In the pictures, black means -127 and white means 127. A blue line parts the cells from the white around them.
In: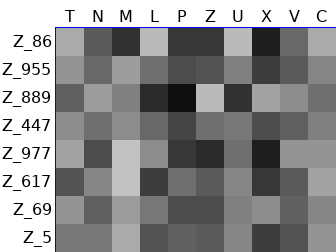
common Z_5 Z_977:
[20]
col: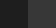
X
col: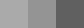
T
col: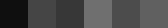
P
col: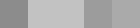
M
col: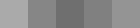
C

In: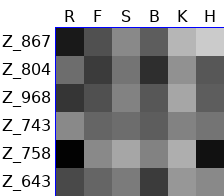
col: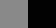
R
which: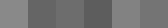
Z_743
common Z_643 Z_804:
[-68]
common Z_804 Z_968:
[-40]
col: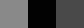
R

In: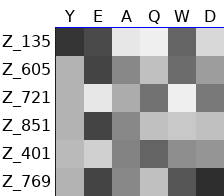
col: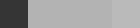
Y
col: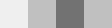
Q
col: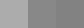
A

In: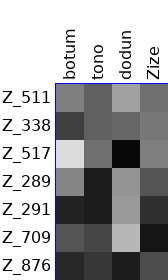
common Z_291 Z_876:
[-99]
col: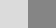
botum
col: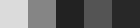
botum
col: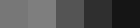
Zize

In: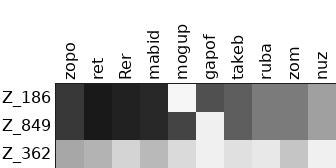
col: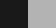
ret
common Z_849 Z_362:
[112]

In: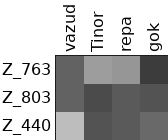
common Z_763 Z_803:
[-29]
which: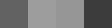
Z_763
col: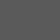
repa
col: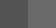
gok
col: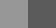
repa
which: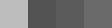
Z_440

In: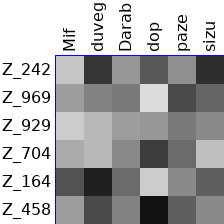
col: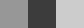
dop
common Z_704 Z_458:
[9]
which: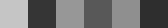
Z_242

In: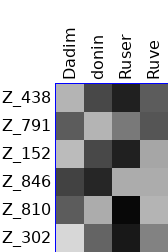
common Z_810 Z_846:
[44]
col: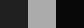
Ruser
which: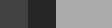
Z_846
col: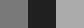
Ruser
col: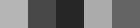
donin
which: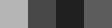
Z_438
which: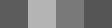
Z_791

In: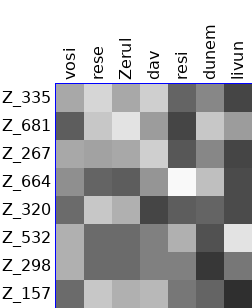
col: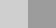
dav
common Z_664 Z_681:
[-34]
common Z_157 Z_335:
[-27]
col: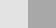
Zerul

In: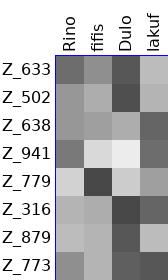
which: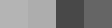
Z_316
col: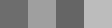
lakuf
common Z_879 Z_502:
[52]

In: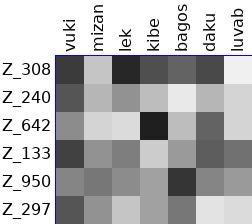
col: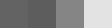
daku
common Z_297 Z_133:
[18]
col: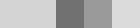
luvab
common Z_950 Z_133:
[26]

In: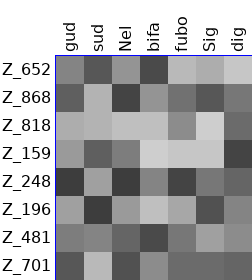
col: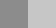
fubo
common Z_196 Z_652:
[4]
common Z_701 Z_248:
[-26]
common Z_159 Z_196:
[26]
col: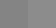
dig
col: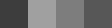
gud
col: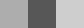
Sig

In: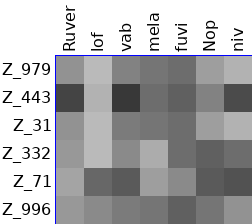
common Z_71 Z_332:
[10]
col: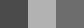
niv

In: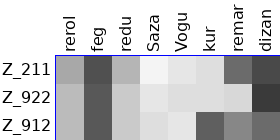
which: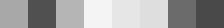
Z_211
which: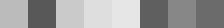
Z_912
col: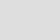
kur
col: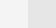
Saza

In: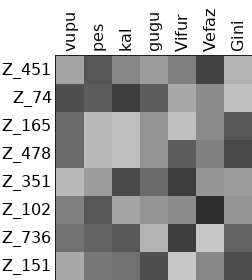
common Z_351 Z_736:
[-66]
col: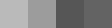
pes
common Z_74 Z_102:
[12]
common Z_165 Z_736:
[-41]
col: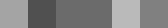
vupu
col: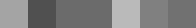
vupu

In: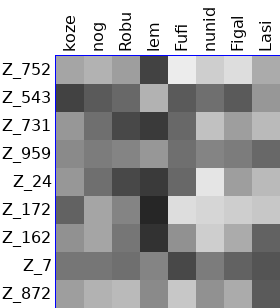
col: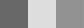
Fufi
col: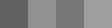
koze

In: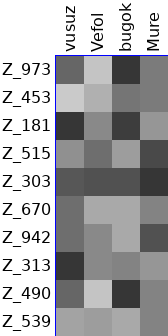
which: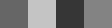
Z_490
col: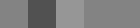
Mure
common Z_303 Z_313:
[-73]
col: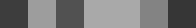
bugok
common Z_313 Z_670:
[3]
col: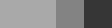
bugok

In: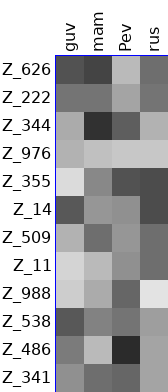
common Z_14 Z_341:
[16]
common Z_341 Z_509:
[-17]
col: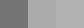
guv
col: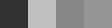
mam
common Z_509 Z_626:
[-17]
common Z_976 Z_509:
[50]

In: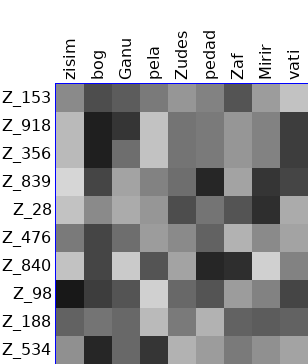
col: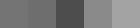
Zudes
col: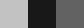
zisim
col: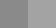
Zudes
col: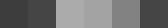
vati

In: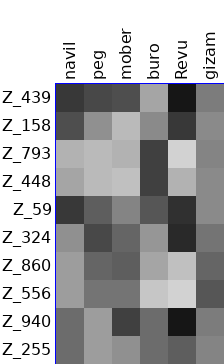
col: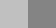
mober
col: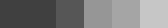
buro
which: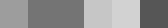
Z_556
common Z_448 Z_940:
[-63]
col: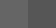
gizam

